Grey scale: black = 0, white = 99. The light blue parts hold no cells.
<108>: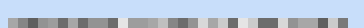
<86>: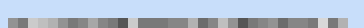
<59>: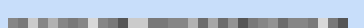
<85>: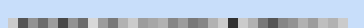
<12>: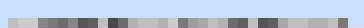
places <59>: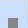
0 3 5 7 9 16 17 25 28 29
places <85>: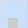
0 12 21 23 33
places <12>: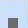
5 11 22
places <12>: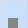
3 6
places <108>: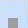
4 12 13
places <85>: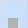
11 15 20 24 29 32
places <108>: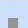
3 8 9 18 28

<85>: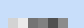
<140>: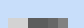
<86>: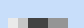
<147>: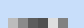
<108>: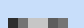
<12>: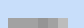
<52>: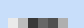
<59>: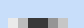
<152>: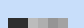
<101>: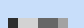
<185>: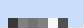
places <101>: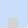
1 2
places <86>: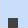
2 3
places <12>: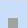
0 1 2 4

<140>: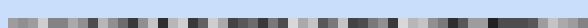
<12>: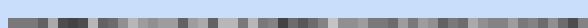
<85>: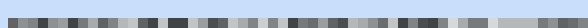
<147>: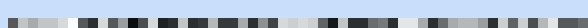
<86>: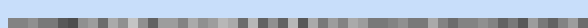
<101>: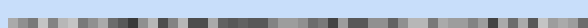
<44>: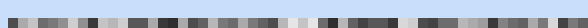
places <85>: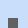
0 9 13 21 32 55
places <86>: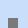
3 4 31 36 37 40 41 50 53
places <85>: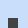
3 6 14 16 17 28 39 42
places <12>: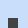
6 27

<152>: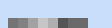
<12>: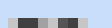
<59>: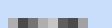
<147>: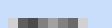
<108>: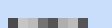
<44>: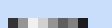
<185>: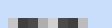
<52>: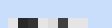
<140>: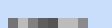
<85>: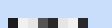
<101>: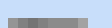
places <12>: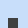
1 2 6
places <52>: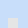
0 3 6 7

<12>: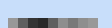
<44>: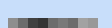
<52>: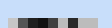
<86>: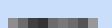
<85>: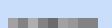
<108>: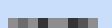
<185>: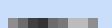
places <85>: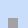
0 5
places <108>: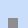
0 2 4 5 8
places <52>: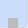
5 7 8
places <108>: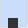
3 6

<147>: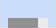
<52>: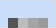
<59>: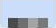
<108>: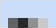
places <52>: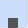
0
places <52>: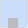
1
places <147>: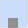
0 1 2

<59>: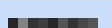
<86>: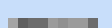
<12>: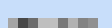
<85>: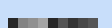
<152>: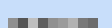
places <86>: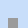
4 6 7
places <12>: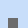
2

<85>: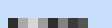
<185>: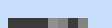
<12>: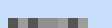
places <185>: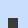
0 1 2 3 6
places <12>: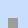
1 5 7
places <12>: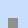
3 4
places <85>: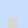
2

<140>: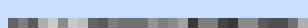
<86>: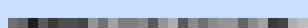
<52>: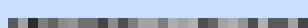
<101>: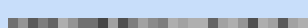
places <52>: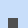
11 19 24
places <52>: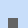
4 20
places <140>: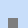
1 10 15 19 20
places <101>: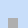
5 16 18 19 22 25 29
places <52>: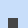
9 29
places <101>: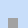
10 13 17 21 26 28

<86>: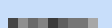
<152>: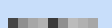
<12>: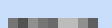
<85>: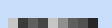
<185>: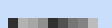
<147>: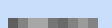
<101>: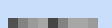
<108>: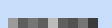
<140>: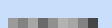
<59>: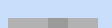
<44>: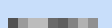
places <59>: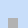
0 1 2 3 6 7 8
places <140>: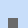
3
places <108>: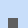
1 3 5

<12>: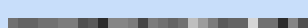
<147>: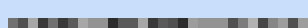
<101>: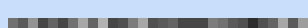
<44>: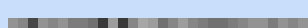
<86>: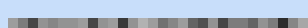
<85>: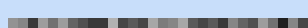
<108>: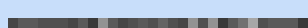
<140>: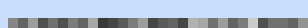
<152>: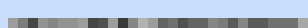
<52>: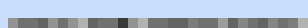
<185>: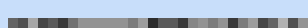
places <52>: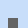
3 8 16 17 22 25
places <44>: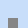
1 4 12 16 18 23 28
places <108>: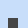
0 6 11 17
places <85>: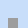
3 5 25
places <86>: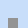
3 5 6 9 12 20 25
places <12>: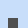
7 29
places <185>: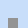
7 8 9 10 11 19 21 29

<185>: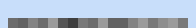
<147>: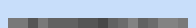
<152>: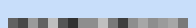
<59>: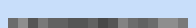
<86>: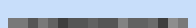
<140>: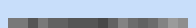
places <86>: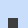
5 15
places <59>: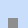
1 15 16
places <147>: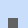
4 5 6 10 13
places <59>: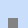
11
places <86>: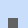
4 8 12 13

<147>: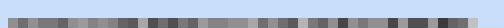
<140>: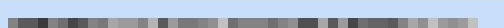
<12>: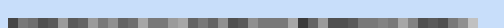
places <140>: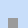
11 12 16 33 43 45
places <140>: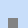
0 4 8 13 19 23 24 25 27 39
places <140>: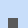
1 2 7 15 32 38
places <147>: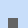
5 11 18 31 44
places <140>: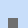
5 22 26 35
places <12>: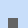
7 11 18 20 30
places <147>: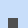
14 16 40 41

